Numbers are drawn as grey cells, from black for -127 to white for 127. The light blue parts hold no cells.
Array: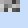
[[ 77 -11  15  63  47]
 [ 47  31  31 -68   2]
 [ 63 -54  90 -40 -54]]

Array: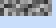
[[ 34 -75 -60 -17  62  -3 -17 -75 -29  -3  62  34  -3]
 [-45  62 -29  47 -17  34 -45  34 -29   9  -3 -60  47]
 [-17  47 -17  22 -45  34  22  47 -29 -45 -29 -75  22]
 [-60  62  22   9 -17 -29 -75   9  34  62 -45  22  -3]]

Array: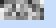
[[ 99  14 -17  83 -56  29 -17  67  83  41 -17]
 [-88 -17  -1  -1  41  53  14 -72  29  41 113]
 [113  83  29 -17  67  29  53  83 -30  14 -56]
 [ 99  41  41  41  -1  -1  14  83  14  29 -44]
 [-30  53  67 -44  99  14  53  -1 -44  -1  67]]

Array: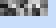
[[  -6  -51  -79  -67   35   64  -51   49  -67  -67   49   21]
 [ -36  -79  -51  -79    6   64  -21   35  -51  -91   49   35]
 [-103 -103   35   92    6  -91   21   92  -21  106  -21  -36]
 [ -21   -6   49   21   -6  -36  -67   64   79   79    6   -6]]

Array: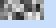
[[-20  10 -20  51  95  51 -48 -72  -5 -72  25]
 [-48  64  -5  80  51  80 -60 -48  10 -97  64]
 [ 10  25  64 -20 -84 -33  51 110  39  95  10]
 [-60  -5  80  39  39 -60 -33 -33  80  25  25]
 [ -5 -20  95 -33 -72 -84  39  80  64 110 -20]]

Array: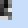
[[ -95  -52  -39]
 [ -67 -119   -9]
 [  85   85    3]
 [ -39 -107   16]
 [ -80  -25  101]]

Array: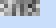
[[ 98  32  46 -38  71 -22  32 -22  46  32]
 [ 17  71  58 -22  58 -38  17  58 -38  17]
 [ 98 -22  71  -9  32 -38  17 -79  -9  84]
 [  3  32  84  46   3  -9   3   3 -50   3]]
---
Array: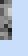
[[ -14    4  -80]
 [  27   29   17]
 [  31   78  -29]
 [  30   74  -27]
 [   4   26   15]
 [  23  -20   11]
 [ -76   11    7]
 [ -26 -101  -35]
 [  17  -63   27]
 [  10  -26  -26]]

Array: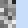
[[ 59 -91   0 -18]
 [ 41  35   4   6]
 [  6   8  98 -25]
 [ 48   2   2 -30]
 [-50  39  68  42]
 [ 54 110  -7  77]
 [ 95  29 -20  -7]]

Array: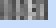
[[-13 -43 -18  16 -19 -48  29 -55   2  67 -42 -14]
 [ 28 -47 -24   7  -8 -44  32 -24 -15  74  23 -11]
 [ 35 -46 -28   4  -9 -38  26 -10 -18  62 -64  -7]
 [ 44 -54 -41   0 -17 -29   9  -3 -14  44  43  -9]
 [  7 -48 -23  14 -15 -49  34 -50  -1  73   6 -15]]

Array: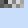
[[ 87  36 -28 -74  83   6]
 [ 11  54 -39  -8 -26  70]]

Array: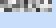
[[115 -37 -34  -5  93 116  -2  37 -71  58  22  72 -15]
 [105  93  43  30  62 -21 -27  35 -38  95 -24  66 103]
 [ 48   1 112 -53 -46  65  50  95  15  45  81 -72  74]]

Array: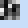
[[  49   92  -20 -114  -13]
 [ -98  -64  -48 -121   90]
 [-119  -25  115  -92  -46]
 [ -69  -34   48 -100  -25]
 [ -32   30 -105  -34   39]]
